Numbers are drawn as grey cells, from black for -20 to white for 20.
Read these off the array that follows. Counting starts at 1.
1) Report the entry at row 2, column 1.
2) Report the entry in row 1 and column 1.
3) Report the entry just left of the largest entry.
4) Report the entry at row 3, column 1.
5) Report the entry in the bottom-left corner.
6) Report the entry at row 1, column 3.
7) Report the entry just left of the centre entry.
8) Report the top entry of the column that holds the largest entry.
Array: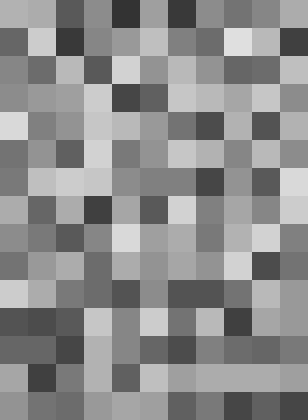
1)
-4
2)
8
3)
-3
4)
1
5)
3
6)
-6
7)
6
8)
-2

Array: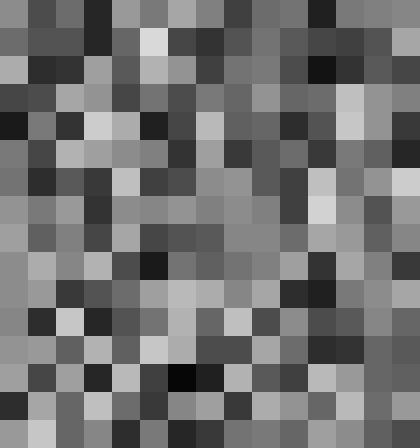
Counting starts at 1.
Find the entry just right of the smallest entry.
-15
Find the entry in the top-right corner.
1
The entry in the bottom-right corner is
-8
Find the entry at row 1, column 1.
2
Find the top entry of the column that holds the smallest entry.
6
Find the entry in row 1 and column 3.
-3
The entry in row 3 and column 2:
-13
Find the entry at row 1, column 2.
-8
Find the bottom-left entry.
4
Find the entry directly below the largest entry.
8
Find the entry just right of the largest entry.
-9
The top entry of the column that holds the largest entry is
-1
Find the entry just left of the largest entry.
-4
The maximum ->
14
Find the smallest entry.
-19
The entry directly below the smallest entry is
1
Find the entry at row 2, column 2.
-7
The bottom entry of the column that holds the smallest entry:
-14
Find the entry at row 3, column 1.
7
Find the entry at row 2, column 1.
-3

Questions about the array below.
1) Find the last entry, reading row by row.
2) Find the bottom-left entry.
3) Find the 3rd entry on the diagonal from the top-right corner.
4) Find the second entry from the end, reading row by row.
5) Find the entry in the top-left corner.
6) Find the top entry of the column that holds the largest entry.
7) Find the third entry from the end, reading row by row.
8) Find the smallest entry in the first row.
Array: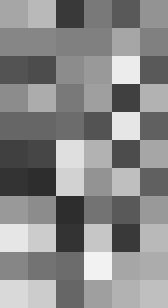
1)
10
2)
14
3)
4
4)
8
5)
6
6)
-1
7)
5
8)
-11

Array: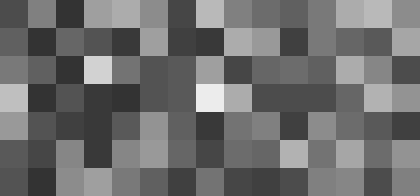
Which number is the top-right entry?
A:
2
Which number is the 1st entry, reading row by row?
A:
-8
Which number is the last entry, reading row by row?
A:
0
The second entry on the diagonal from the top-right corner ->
-6
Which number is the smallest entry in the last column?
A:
-10
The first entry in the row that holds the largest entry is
10
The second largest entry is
13
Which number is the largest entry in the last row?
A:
5
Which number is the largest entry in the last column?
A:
6
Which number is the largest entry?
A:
17
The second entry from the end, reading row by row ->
-8
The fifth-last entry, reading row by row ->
-8
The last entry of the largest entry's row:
3
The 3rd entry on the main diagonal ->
-12
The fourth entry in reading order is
5
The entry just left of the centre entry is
-6
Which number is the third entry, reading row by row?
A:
-12
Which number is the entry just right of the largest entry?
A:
7
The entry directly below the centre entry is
-11
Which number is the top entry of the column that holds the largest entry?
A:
9
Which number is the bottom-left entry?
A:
-7
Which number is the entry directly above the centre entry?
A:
5
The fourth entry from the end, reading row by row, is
0

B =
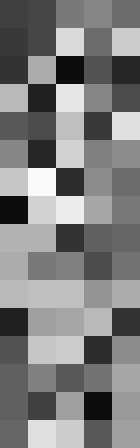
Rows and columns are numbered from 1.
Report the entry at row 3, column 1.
-12
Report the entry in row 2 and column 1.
-11
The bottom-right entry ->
5
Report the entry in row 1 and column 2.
-9
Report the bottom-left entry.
-4
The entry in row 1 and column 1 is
-10
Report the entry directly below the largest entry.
13
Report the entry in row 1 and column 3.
-1
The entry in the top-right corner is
-3
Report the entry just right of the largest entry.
-13
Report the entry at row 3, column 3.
-18
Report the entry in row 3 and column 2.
7
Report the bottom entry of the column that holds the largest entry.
15
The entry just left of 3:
10

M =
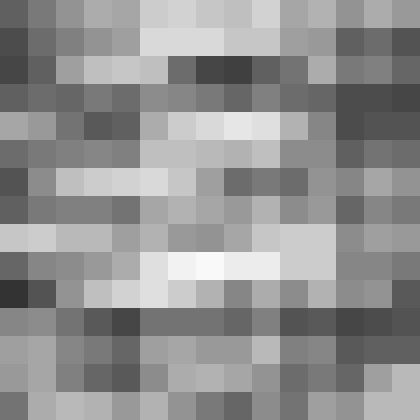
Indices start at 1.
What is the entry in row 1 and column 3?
3
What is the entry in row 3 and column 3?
5
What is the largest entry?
19
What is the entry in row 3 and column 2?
-5
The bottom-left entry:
-2
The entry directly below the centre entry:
3
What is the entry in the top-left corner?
-5
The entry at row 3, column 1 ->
-9
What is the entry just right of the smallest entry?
-7
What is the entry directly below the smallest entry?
1
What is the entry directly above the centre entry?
5
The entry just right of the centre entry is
4
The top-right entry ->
4
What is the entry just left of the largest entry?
18
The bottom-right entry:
9
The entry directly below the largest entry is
8
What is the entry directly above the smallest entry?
-4
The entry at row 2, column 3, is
0
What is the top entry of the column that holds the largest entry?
11
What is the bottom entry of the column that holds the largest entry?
-1
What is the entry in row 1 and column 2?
-1
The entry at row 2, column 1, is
-8

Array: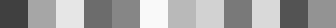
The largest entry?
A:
19
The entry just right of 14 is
-7

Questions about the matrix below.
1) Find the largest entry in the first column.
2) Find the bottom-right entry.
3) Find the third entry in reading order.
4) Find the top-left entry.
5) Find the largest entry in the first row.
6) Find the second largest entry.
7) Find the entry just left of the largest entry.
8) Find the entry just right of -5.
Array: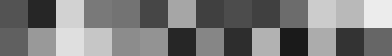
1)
-5
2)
-4
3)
13
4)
-7
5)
17
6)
15
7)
9
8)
4
